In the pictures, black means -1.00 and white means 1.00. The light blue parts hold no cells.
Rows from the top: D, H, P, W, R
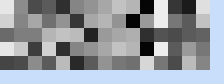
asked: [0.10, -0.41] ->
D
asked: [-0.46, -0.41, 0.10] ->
R
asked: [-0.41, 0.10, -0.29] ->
R
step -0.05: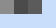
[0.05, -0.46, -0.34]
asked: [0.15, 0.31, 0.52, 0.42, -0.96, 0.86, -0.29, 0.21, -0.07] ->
W

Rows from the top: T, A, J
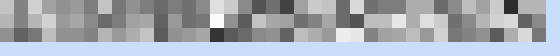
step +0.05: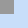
[0.25]
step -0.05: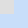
[0.70]

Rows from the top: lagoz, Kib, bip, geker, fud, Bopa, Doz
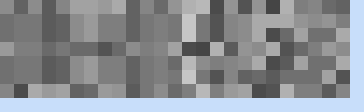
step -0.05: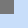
[-0.12]
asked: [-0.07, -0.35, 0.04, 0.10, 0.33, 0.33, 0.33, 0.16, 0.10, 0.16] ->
Kib
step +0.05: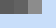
[-0.24, -0.18, 0.15]
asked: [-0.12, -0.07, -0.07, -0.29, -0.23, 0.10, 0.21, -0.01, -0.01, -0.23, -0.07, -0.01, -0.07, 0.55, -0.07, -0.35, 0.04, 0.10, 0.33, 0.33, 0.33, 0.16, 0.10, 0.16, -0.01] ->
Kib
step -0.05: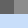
[-0.28, 0.05]
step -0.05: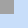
[0.22]
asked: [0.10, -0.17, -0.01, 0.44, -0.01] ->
Doz

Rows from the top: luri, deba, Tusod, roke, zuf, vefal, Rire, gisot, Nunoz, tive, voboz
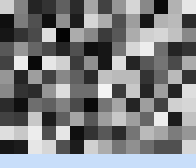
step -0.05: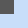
[-0.36]
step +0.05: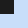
[-0.73]
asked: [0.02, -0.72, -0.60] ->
luri

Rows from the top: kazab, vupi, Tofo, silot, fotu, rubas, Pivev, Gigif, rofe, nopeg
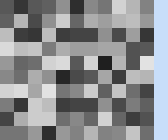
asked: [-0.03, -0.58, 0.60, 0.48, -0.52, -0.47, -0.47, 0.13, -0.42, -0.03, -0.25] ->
Gigif
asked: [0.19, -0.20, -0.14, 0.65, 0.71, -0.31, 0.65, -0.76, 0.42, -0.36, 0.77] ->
fotu

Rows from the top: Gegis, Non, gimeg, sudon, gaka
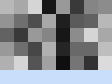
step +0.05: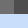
[-0.08, -0.34]
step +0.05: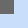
[-0.13]
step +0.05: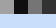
[0.31, -0.83, -0.03, -0.56]
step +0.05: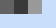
[-0.18, -0.50, 0.25]
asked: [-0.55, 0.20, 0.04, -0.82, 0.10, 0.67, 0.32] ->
gimeg
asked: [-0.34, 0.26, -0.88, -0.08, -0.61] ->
gaka
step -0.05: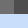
[-0.18, -0.44]

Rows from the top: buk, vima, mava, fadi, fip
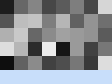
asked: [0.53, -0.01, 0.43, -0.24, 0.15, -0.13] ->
vima
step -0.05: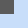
[-0.34]

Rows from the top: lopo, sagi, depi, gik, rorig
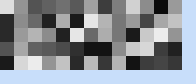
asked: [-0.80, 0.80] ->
sagi
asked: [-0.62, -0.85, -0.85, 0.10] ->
gik
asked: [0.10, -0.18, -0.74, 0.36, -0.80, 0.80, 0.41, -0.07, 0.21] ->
sagi
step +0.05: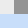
[0.90, 0.21]
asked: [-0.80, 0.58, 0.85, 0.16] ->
depi
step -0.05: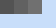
[-0.40, -0.29, -0.17]
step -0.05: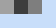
[0.21, -0.57, -0.06]

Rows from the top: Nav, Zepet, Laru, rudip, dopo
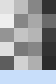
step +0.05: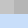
[0.59, 0.47]
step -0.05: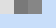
[0.70, -0.10, 0.00]
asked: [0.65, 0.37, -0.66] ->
dopo
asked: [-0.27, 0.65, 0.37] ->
dopo
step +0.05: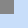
[0.10]
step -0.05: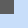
[-0.32]

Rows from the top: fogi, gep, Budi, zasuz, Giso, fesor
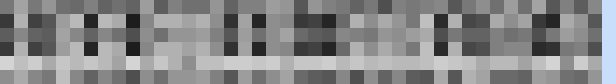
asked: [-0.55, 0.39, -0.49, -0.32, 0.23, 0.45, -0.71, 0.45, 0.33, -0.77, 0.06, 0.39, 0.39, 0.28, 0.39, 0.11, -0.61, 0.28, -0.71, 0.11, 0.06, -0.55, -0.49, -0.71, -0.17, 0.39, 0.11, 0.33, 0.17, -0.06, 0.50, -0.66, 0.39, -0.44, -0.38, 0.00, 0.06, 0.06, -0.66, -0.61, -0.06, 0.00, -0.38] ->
zasuz
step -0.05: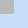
[0.40]

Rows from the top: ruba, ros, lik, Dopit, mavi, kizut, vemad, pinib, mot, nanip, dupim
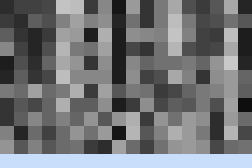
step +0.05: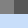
[0.06, -0.27]
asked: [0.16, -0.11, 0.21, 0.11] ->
mot
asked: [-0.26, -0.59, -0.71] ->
lik
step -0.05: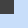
[-0.54]
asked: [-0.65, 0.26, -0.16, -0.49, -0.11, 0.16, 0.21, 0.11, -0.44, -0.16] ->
dupim

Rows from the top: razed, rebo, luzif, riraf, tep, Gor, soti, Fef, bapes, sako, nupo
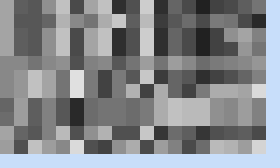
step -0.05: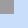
[0.18]
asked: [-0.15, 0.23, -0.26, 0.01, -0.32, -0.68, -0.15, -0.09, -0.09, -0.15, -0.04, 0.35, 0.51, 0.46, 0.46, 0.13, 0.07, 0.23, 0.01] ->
bapes

